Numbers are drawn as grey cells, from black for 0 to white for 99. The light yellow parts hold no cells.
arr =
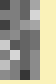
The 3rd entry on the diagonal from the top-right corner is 49
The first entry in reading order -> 25
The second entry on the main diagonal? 49
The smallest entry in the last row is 21
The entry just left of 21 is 49
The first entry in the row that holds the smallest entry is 54
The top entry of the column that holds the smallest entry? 39
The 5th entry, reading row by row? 49
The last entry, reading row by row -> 54
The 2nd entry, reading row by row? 49

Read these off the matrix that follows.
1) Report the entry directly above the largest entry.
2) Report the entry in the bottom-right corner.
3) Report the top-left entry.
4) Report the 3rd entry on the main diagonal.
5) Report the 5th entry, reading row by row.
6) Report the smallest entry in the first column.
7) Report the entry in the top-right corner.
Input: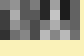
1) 62
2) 43
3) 48
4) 43
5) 15
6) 19
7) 38

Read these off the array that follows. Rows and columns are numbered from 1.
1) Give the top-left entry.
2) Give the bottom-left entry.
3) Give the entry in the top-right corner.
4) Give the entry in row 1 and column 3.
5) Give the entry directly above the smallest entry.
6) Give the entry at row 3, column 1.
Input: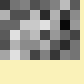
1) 21
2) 64
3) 35
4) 50
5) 21
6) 40

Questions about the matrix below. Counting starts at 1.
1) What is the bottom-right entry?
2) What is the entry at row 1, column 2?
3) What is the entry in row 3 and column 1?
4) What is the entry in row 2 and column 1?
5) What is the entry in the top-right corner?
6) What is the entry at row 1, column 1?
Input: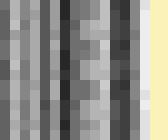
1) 87
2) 70
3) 38
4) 38
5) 87
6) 43

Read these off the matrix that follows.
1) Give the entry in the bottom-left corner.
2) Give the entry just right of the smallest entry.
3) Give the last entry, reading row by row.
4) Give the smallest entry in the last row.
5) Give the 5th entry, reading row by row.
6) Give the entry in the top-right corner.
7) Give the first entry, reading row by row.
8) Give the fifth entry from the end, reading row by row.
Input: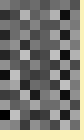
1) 56
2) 74
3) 42
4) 23
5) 32
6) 32
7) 51
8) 56

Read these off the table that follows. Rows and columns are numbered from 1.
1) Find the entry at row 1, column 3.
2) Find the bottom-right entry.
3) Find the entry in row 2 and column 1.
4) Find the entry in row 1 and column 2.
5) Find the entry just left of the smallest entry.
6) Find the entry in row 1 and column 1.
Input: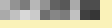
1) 48
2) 21
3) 66
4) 57
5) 25
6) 71

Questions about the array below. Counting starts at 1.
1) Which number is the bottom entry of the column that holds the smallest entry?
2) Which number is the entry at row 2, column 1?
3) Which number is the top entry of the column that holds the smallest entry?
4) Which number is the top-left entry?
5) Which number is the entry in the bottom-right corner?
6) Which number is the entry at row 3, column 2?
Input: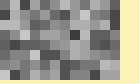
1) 51
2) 28
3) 59
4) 46
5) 63
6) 72

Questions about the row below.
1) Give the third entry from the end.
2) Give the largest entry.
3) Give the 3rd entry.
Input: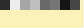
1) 46
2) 92
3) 64

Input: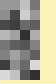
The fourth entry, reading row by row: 46
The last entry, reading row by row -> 19
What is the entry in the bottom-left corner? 84
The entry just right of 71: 63
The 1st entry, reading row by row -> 59
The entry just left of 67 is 19

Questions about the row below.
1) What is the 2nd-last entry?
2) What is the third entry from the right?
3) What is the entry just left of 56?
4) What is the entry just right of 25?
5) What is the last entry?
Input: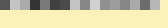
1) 42
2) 66
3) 81
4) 29
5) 71

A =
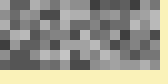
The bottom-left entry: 37
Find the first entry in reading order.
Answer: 68
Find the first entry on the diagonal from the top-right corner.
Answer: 46
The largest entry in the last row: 68
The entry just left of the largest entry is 63
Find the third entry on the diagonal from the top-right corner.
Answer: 72
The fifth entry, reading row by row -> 59
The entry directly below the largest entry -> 59
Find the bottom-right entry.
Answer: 55
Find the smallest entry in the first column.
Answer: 24
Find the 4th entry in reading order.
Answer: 68
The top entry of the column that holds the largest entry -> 63
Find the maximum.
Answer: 76
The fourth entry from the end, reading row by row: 59
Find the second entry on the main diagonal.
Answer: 42

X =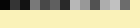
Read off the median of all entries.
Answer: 37
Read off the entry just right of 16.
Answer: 71
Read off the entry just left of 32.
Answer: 59
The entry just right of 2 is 20

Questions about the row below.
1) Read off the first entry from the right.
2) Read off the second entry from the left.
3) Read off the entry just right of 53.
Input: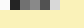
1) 84
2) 14
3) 32
